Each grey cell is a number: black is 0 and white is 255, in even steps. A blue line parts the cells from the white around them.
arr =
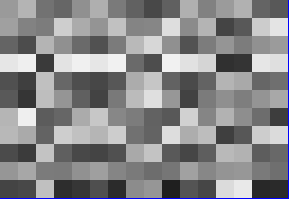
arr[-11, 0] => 154
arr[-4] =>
[184, 170, 99, 206, 193, 181, 205, 113, 99, 221, 173, 189, 63, 87, 205, 219]
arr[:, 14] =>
[100, 204, 145, 230, 102, 148, 109, 205, 93, 122, 40]
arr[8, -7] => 89
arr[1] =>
[160, 130, 124, 206, 171, 148, 193, 132, 134, 222, 139, 180, 68, 88, 204, 228]
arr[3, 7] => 106
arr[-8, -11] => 230
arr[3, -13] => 227
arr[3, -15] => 239
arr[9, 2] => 123
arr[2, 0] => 100
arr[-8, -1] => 223
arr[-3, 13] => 178
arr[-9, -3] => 124
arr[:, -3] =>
[177, 88, 124, 52, 169, 126, 142, 87, 178, 151, 233]
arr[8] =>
[75, 59, 195, 95, 72, 68, 80, 169, 195, 89, 70, 94, 185, 178, 93, 104]
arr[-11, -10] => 122
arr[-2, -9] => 122
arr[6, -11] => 199
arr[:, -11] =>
[175, 148, 81, 230, 71, 67, 199, 181, 68, 159, 79]
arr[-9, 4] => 106
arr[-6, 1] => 53
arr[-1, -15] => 72
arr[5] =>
[89, 53, 190, 149, 96, 67, 121, 187, 223, 151, 66, 123, 143, 126, 148, 168]
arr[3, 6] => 241
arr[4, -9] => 172
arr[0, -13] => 102

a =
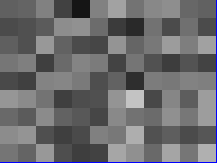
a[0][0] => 96
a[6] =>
[105, 91, 139, 98, 88, 70, 137, 114, 107, 144, 119, 157]
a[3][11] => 67
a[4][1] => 64
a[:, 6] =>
[162, 59, 148, 67, 98, 148, 137, 120, 166]
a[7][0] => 140
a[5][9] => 134
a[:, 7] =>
[115, 41, 101, 117, 46, 195, 114, 174, 144]
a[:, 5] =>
[129, 108, 70, 123, 78, 80, 70, 128, 66]
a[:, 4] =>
[21, 145, 75, 132, 122, 77, 88, 74, 62]
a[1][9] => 75
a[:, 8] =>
[136, 114, 120, 81, 124, 72, 107, 81, 105]
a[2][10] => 126
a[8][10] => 118
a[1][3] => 141
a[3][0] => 118
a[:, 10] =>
[103, 112, 126, 83, 130, 93, 119, 75, 118]
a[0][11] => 97
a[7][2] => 79
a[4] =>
[73, 64, 131, 134, 122, 78, 98, 46, 124, 120, 130, 127]

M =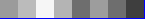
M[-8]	155
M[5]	157
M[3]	180

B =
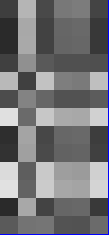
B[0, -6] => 62
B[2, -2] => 103
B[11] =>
[42, 168, 67, 102, 104, 57]
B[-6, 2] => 71
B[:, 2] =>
[73, 66, 66, 89, 194, 102, 199, 71, 74, 201, 203, 67, 117]
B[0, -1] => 68
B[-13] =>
[62, 181, 73, 120, 124, 68]
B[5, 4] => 82
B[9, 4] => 155
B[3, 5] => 79
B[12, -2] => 82
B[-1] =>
[90, 115, 117, 83, 82, 107]
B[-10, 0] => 64
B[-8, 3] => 82
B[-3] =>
[225, 99, 203, 167, 164, 212]
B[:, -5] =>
[181, 168, 169, 144, 64, 131, 106, 164, 160, 94, 99, 168, 115]
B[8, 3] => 98
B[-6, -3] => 103
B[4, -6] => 185
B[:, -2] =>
[124, 105, 103, 80, 122, 82, 168, 105, 100, 155, 164, 104, 82]

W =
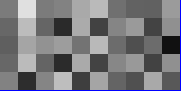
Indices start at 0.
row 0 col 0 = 123
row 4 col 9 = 88
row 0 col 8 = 97
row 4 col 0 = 130
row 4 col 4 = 62
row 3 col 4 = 170
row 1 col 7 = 154
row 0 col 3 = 130
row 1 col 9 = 144
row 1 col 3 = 42
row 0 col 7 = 98
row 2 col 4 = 115
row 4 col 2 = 133
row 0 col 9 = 155

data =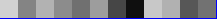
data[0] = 209
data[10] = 87
